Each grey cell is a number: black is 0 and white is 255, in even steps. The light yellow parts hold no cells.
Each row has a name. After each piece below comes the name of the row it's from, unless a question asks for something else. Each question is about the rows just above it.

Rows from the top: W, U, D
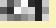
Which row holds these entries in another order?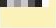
W
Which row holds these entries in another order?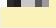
W
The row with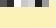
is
U
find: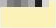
D

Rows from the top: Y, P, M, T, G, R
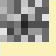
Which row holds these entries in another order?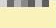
R
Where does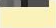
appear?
T
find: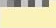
R
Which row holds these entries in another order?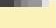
G

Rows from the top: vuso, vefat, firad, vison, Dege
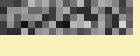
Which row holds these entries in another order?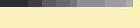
firad
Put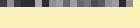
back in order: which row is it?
Dege
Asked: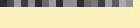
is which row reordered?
Dege
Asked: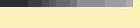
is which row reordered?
Dege
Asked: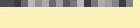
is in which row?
vuso

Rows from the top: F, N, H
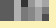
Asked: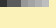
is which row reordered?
F
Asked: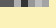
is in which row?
F

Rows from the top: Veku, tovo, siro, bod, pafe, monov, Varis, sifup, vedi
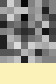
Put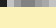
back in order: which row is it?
vedi
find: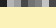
monov

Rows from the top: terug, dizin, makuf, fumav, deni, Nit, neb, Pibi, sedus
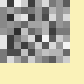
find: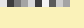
Nit
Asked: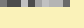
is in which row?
Pibi
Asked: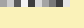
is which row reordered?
Nit
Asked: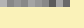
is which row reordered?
fumav
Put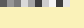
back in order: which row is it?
terug
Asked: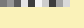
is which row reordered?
terug
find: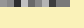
deni

